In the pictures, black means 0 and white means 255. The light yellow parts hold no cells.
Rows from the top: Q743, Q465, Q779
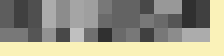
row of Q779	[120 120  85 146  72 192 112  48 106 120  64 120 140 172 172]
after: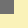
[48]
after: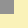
[72]
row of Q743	[ 93  64  79 172 140 165 159 120  99  99  72 152 152  48  64]

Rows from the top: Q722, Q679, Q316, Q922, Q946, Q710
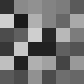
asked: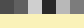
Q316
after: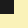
[176]
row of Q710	[ 90  76 145  76 110 103]
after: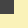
[153]
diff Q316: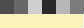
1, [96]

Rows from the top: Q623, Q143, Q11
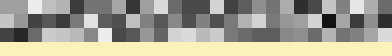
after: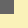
[211]
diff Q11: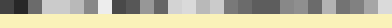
4, [197]
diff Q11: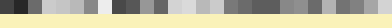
27, [218]
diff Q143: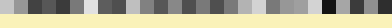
14, [129]
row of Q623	[159 159 237 191 179  59 115 115 166  53 159 218 107  73  73 211  66  93
 143 115 173  46  73 197 129 231 173 107]
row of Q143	[197 151  66  87  59 121 225  93  79 191 129  87 136  79 129  79 121 179
 211 121 151 159 211  19 166  59 143  46]
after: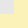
[173]

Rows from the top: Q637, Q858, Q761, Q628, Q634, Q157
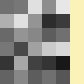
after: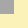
[65]
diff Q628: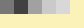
1, [72]
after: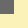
[148]
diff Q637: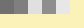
1, [119]

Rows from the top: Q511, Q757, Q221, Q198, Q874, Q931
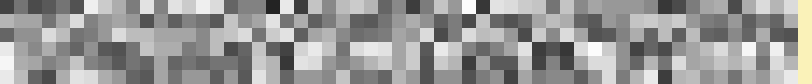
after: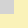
[233]
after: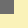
[116]
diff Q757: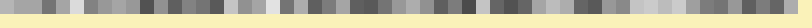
49, [152]
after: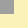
[89]

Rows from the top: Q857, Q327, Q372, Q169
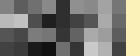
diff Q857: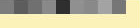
0, [130]
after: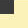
[25]

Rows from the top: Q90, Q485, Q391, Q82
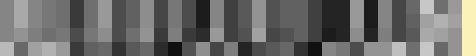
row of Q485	[133 169 133 119 111  58 111 153  76  97 141  70 119  76  28 133  64  89
 147  82  97  97  64  36  36 153  28 133  70  97 161 177 161]
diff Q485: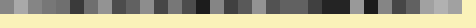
7, [153]
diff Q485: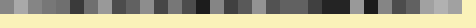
28, [70]
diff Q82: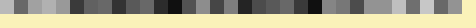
21, [51]

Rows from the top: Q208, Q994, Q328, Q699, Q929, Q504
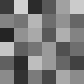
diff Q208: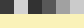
2, [43]
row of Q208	[ 58 210  43  88 161 203]
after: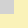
[43]

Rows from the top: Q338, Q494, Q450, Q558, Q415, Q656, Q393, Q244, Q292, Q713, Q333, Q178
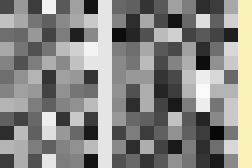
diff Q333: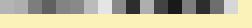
5, [145]
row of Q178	[ 60 174  81 229 125 131  19 229  81 104  52  89 145 117  52  25 137]
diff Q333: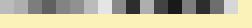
0, [180]
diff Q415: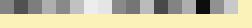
6, [229]
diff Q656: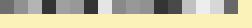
10, [152]
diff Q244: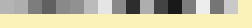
4, [131]

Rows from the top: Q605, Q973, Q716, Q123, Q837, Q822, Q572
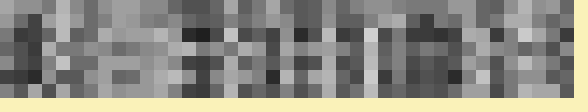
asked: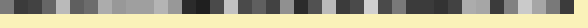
Q716
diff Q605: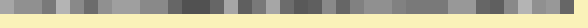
36, [144]
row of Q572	[129  89 166  81 166 102 121 166 144 152 152 166 129  66  59 102 180  81
 102  81 129  81 108 172  89 114 186  89 102  81  89  81 108 159 159  74
 121 180 166 166  89]
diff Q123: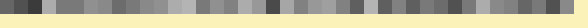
16, [121]
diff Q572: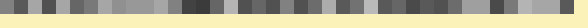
29, [81]
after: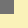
[186]
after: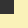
[66]

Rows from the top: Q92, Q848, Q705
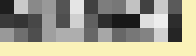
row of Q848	[ 58  52  71 159  78 208  96  45  24  24 223 237  45]
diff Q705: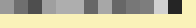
10, [131]
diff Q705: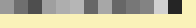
5, [174]
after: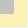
[65]
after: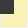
[52]
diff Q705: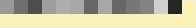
5, [174]

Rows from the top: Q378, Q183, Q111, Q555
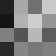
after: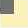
[200]
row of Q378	[ 33 169 113 200]
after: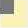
[128]
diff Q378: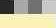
0, [33]

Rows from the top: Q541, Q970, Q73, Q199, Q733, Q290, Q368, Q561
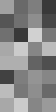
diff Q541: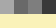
0, [161]
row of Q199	[168 203 134 188]

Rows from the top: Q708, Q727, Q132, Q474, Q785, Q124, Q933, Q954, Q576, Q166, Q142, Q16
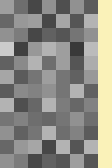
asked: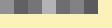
Q166
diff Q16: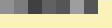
2, [71]
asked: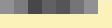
Q132

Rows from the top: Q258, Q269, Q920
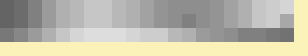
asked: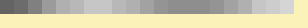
Q258
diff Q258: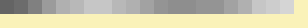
14, [142]
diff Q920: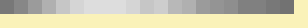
10, [205]
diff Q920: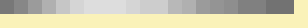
19, [120]
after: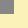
[155]

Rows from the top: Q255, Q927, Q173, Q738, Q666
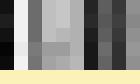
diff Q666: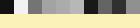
0, [11]
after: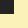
[94]
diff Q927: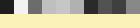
7, [88]
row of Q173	[ 18 242 108 191 183 177  30  94  56 144]
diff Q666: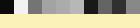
9, [144]

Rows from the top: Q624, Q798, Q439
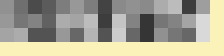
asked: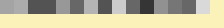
Q439
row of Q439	[164 172  83  83 152 103 180  83 204 103  53 145 118 103 217]

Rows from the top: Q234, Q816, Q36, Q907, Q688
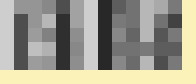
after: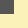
[121]
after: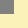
[47]

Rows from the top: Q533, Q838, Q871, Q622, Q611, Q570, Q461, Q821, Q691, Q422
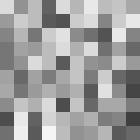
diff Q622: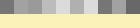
7, [112]
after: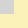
[182]
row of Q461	[168 118 154 176 154 176  90 225 139  69]
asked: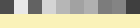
Q691
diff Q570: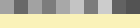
8, [104]

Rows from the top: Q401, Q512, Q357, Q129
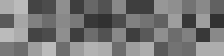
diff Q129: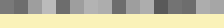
15, [173]
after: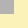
[173]
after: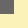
[82]
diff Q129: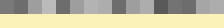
14, [173]
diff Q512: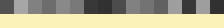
0, [89]
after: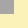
[129]
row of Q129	[121 109 158 187 109 158 179 173 109 158 173  89 115 109 173 173]

